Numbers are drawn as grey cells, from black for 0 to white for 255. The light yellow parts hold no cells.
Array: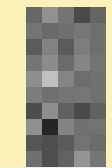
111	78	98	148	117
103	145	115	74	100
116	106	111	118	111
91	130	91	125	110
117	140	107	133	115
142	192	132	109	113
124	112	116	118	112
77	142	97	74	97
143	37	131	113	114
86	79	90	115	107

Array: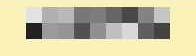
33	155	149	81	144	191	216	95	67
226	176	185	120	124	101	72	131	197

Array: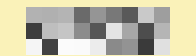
245	66	251	250	236	138	147	58	224
178	176	180	106	149	120	89	201	158
61	190	197	140	86	228	167	77	181

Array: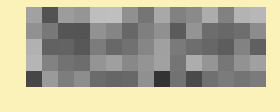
70	154	125	141	107	102	104	144	51	114	74	112	123	116	123
161	83	156	149	190	191	144	117	168	129	138	172	129	179	183
145	120	85	84	146	133	103	127	144	91	148	109	104	110	140
177	98	99	88	124	104	113	134	160	122	110	103	93	130	96
181	130	114	109	148	159	136	148	161	117	173	149	119	146	160

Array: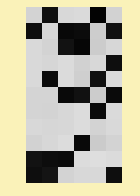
14	20	211	216	216	14
211	15	216	218	3	210
14	215	8	11	205	17
217	211	18	6	204	215
217	214	219	209	216	14
217	11	219	207	16	219
212	212	9	17	204	10
212	211	215	220	10	218
216	214	215	220	211	217
210	215	220	9	203	211
18	13	11	220	222	219

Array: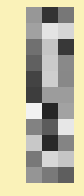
149	121	94
151	51	119
161	228	214
112	196	56
96	202	137
67	206	136
61	156	156
242	37	162
130	91	231
200	40	132
120	215	197
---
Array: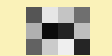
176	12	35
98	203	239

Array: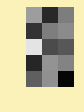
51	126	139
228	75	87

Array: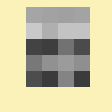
201	175	195
67	62	114

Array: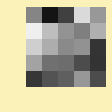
239	190	147
207	173	138

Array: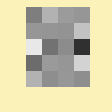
150	149	147
232	114	140

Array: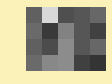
106	57	130
96	76	140
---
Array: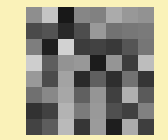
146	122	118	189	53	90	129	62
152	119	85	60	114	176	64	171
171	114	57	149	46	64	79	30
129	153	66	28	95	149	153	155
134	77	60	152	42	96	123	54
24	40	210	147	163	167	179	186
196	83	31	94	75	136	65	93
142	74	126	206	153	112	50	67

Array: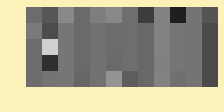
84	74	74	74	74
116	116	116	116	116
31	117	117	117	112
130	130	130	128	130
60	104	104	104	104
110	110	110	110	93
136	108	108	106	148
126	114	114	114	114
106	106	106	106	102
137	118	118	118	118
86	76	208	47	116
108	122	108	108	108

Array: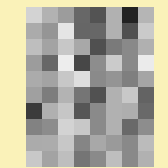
181	202	176	235	165	99	105	141	187	177
34	80	137	137	127	200	174	105	137	137
177	177	122	203	148	177	177	177	154	190
83	103	80	141	138	81	138	138	168	138
103	102	168	71	222	117	86	200	133	117
156	229	199	237	199	179	198	211	199	190
178	149	163	103	163	125	176	140	172	163
211	171	190	156	171	160	59	130	171	200

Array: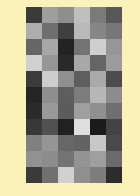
87	119	150	156	76	140	111	67	74	107	44
122	134	207	101	170	183	144	27	200	159	125
191	185	116	168	94	124	159	223	99	148	143
142	63	35	41	143	94	92	33	103	115	208
158	111	167	150	205	142	153	81	149	140	112
58	174	102	208	59	37	43	56	128	145	58

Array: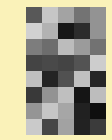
147	147	114	205	38	189	15	59
115	44	155	83	192	21	33	34
163	23	188	68	81	191	166	162
198	178	109	73	36	147	198	70
88	209	125	68	192	57	149	202

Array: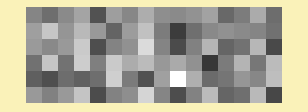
109	113	73	187	190	71
171	133	183	119	135	185
124	138	114	180	150	111
104	145	101	123	117	101
162	137	181	55	107	187
146	111	129	145	175	130
138	60	75	170	255	77
142	124	132	152	160	133
173	193	219	187	81	213
135	156	145	172	123	142
158	100	131	202	207	130
82	153	78	127	110	76
164	185	202	205	97	196
138	149	153	114	109	153
110	198	137	197	79	129
133	159	154	113	95	153

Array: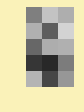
174	211	176	124	151
195	93	173	40	70
127	176	103	54	180
